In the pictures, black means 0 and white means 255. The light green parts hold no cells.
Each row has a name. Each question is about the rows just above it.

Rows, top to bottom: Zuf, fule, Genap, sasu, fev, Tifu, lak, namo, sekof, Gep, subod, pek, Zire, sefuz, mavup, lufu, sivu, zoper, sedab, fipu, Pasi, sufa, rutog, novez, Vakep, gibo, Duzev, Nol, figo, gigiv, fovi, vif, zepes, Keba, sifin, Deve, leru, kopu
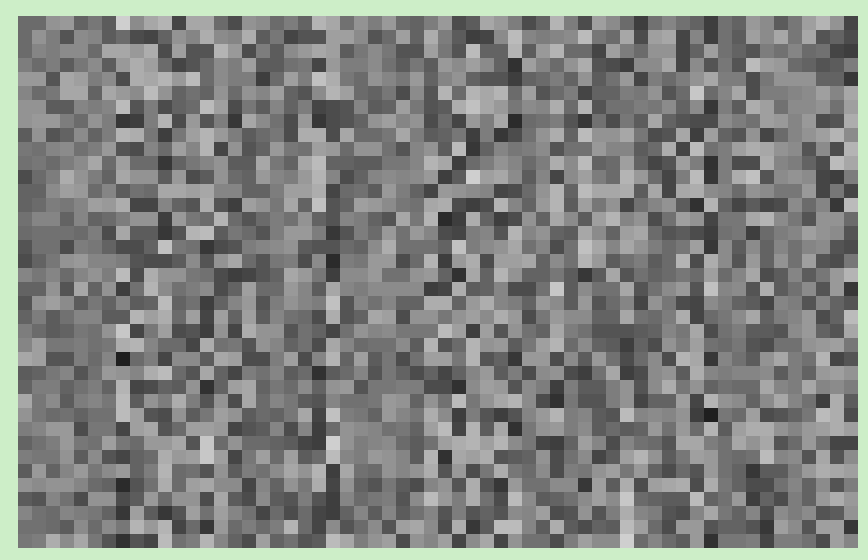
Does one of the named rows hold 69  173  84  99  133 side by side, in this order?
no
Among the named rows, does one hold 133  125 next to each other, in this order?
yes
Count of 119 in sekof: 6
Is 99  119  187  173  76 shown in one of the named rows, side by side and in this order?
yes
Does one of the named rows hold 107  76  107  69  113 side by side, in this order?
no
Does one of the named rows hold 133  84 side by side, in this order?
yes

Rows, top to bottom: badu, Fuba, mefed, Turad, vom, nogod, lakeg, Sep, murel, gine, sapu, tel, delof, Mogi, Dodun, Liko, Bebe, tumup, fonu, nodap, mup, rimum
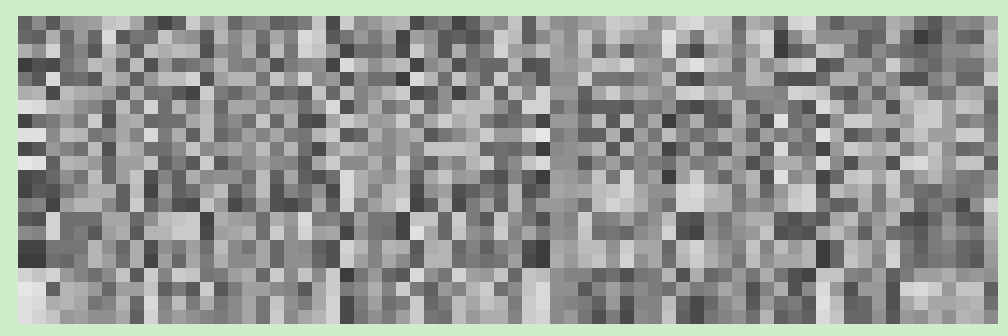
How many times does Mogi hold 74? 5
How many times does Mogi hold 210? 7
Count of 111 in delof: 3
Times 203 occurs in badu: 4
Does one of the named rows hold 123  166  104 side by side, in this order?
no
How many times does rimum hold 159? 3
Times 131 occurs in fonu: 5

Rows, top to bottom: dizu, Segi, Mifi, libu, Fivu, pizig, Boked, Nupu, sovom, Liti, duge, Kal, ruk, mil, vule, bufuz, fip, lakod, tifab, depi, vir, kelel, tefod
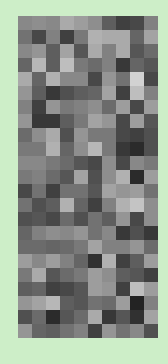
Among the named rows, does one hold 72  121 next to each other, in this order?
no
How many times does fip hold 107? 4

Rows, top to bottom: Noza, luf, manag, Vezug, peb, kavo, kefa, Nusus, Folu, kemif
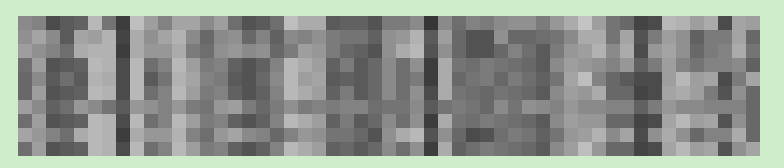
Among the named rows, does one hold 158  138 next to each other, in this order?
yes
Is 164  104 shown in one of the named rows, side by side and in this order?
yes
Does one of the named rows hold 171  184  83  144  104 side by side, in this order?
yes
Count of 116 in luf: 4

